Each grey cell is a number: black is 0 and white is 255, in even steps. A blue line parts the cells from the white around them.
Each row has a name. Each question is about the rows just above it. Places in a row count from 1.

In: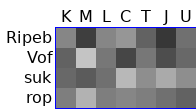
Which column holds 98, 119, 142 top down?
T
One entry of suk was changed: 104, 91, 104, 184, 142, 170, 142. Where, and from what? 3, 112
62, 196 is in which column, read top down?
M
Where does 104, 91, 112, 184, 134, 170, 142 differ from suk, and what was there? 5, 142
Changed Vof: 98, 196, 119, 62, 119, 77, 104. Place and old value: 4, 70
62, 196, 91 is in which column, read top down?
M

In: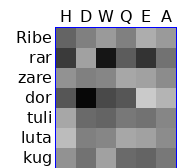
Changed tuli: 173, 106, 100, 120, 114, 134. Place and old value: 1, 167
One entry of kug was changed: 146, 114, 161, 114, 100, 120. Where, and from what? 4, 106

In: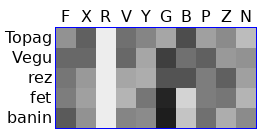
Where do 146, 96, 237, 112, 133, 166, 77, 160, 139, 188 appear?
Topag
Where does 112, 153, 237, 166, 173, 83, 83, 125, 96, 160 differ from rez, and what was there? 1, 118
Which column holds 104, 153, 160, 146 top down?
X
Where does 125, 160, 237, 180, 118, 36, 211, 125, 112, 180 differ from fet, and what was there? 9, 118
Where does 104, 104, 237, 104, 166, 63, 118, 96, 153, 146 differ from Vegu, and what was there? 7, 112

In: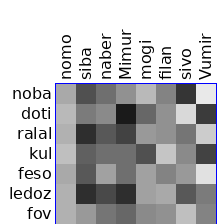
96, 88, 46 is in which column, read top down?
siba
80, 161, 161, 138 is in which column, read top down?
mogi
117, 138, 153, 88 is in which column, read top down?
sivo
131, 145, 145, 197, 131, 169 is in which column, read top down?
filan
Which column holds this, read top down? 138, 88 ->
naber

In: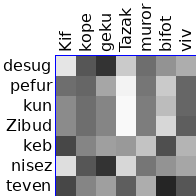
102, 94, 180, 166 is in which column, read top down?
viv
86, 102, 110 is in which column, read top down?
kope
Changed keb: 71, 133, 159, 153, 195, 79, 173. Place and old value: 7, 180
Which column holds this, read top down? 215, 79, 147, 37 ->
bifot

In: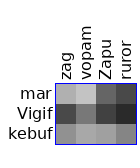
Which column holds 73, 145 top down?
zag
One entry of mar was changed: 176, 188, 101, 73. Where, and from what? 2, 195
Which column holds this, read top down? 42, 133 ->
ruror
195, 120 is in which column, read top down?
vopam

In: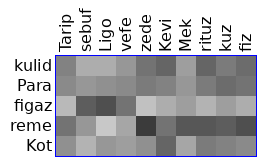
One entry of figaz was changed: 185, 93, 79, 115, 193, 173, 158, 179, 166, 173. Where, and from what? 9, 158
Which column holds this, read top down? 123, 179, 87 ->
rituz
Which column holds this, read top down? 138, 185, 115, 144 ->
Tarip
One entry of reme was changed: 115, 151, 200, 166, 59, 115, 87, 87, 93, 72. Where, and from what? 10, 79
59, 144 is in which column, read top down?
zede
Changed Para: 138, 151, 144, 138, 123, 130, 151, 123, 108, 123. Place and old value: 10, 115
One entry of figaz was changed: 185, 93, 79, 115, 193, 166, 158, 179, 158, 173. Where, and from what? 6, 173

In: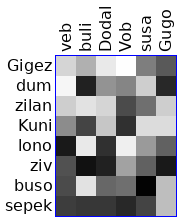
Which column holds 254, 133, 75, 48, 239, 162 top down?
Vob
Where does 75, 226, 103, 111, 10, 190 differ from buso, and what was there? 5, 3
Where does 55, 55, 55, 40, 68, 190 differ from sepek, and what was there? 1, 61

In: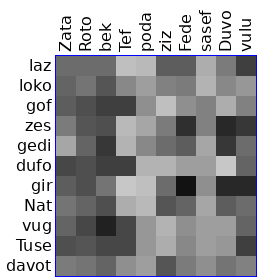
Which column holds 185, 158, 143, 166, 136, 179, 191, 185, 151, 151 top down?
poda
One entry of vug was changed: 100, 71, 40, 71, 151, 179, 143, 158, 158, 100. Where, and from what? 3, 33
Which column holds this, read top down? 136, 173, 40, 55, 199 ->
Duvo
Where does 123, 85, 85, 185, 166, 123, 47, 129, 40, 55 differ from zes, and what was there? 3, 79
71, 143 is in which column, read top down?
Tef

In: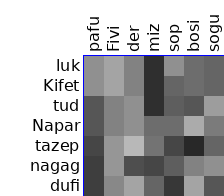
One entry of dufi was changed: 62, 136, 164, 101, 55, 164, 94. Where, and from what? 7, 86
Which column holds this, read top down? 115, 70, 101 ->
miz
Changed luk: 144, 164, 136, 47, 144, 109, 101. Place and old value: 3, 130
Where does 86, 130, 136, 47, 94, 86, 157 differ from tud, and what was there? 3, 144

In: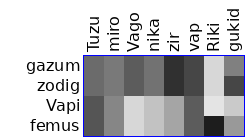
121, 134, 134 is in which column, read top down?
miro
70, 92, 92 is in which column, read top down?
vap
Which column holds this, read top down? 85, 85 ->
Tuzu

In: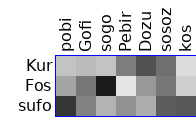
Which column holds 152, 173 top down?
Dozu
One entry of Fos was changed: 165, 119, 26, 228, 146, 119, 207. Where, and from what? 5, 152
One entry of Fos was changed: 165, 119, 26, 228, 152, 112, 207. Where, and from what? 6, 119
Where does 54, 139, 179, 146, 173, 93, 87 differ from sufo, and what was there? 2, 131
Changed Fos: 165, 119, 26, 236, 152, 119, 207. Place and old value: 4, 228
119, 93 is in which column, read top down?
sosoz

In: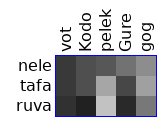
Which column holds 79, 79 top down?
Kodo
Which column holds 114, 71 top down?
Gure
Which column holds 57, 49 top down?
vot
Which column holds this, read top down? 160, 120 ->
gog
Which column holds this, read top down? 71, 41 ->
Gure

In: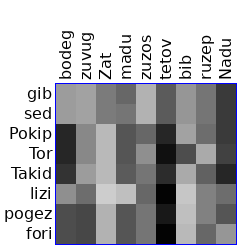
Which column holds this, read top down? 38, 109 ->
Nadu
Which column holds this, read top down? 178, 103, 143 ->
zuzos
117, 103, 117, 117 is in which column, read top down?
zuzos
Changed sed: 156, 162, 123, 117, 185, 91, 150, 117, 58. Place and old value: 5, 178
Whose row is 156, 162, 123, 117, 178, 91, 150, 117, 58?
sed
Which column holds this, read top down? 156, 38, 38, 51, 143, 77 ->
bodeg

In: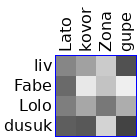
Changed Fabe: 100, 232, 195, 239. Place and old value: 1, 106
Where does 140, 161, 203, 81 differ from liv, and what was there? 1, 134
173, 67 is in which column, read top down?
gupe
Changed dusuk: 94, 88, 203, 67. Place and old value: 3, 211
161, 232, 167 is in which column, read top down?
kovor
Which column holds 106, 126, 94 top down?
Lato

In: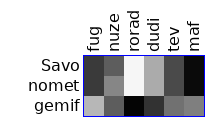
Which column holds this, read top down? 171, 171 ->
dudi
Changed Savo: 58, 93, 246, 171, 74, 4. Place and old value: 6, 10
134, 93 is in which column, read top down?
nuze
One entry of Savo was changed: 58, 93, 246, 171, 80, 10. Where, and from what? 5, 74
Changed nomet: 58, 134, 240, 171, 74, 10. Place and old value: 3, 246
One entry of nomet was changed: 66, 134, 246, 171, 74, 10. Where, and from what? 1, 58
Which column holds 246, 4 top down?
rorad

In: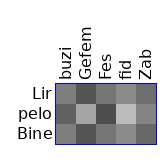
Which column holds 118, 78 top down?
Fes
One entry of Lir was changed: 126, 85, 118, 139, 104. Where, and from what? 5, 110
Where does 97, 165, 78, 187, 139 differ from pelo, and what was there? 5, 132
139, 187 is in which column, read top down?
fid

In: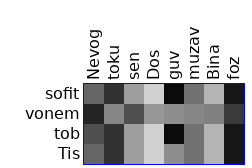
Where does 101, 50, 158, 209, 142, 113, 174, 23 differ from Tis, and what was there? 7, 180
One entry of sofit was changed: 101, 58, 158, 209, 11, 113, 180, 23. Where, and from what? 2, 50
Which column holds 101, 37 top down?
Nevog
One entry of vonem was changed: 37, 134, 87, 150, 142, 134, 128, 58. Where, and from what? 3, 79

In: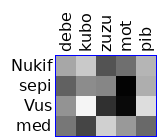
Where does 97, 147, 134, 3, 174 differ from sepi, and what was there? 2, 140
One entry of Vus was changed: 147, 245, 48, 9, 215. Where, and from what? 5, 221
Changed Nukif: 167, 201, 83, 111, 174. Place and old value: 5, 181
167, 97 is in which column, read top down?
debe
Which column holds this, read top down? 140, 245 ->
kubo
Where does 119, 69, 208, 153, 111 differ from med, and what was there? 5, 105
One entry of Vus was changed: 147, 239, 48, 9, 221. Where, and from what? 2, 245

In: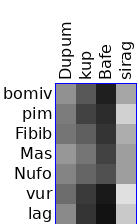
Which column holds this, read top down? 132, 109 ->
Dupum
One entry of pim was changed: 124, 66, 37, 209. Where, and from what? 3, 44
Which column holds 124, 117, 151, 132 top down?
Dupum
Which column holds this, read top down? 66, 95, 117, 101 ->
kup
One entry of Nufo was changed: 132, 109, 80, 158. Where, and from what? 2, 101
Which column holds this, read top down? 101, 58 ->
kup
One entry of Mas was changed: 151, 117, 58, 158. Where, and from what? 3, 66

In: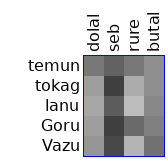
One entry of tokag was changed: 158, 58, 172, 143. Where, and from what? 2, 64
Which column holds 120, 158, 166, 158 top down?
dolal
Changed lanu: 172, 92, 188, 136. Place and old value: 1, 166

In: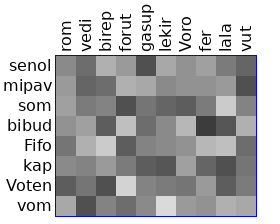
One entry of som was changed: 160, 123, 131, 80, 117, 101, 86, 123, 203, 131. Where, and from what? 7, 93
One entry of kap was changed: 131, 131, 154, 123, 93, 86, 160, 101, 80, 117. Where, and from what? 1, 138
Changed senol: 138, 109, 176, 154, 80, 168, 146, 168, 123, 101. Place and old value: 8, 160

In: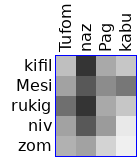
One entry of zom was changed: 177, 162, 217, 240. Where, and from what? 3, 211
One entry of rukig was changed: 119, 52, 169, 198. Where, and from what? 1, 111
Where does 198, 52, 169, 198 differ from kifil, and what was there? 1, 191
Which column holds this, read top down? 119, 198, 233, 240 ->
kabu
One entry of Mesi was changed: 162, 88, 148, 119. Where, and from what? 3, 140
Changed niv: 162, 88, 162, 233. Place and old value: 3, 155

